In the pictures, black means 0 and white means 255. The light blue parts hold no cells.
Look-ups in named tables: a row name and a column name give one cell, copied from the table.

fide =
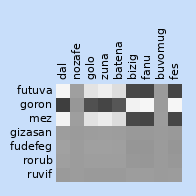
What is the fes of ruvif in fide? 156
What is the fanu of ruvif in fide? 157
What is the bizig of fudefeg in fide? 150
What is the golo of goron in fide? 80
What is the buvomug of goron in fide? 155
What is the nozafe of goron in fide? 151
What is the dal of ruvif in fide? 154
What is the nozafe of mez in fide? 158
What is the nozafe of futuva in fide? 159
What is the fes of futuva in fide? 69
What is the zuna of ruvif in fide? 154
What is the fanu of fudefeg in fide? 150
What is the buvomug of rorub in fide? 155
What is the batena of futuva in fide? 221
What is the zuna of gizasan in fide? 158
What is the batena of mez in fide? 220
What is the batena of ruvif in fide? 154

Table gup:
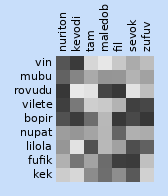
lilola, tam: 81
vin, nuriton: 85
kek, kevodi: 215
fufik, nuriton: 177
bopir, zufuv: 55
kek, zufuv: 209
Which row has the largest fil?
vin

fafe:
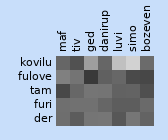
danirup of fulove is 96
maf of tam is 72
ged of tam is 117
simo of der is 118
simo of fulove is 74
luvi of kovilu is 192
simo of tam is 99
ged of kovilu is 158
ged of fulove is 57
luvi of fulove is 103
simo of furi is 93
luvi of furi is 93
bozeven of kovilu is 107
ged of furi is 113

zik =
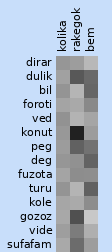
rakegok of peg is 97
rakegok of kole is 170
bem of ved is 165
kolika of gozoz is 168
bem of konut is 156
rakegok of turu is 180
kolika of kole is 166
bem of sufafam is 157
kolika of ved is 146
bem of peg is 114
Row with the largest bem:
gozoz

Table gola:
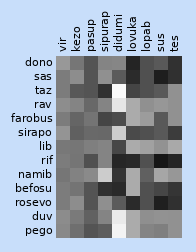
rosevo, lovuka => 42
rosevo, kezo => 141
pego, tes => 145
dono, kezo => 118
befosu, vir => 124
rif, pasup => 80
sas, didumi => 91
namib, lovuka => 171
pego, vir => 137
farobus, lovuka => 171
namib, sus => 166
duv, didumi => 234
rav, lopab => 144
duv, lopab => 143
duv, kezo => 122
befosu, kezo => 116
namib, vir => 118
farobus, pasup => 116
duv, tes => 145

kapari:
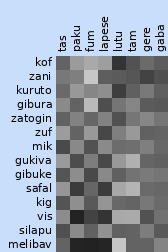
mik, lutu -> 108
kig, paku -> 143
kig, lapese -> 149
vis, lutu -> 169
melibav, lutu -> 198
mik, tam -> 111
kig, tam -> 100
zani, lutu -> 91
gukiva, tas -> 154
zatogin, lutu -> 81
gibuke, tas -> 85
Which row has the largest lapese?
kof

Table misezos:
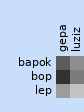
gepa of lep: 156
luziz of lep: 195
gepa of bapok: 92
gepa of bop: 50
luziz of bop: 124
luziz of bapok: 142

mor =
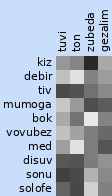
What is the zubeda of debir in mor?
131
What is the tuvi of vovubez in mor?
193
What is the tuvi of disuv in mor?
87
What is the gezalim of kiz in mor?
169
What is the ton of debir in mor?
225
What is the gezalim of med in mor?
85
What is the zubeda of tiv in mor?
113
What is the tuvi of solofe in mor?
99
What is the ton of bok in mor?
115
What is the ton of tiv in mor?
81
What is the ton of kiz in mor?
133
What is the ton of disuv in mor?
84

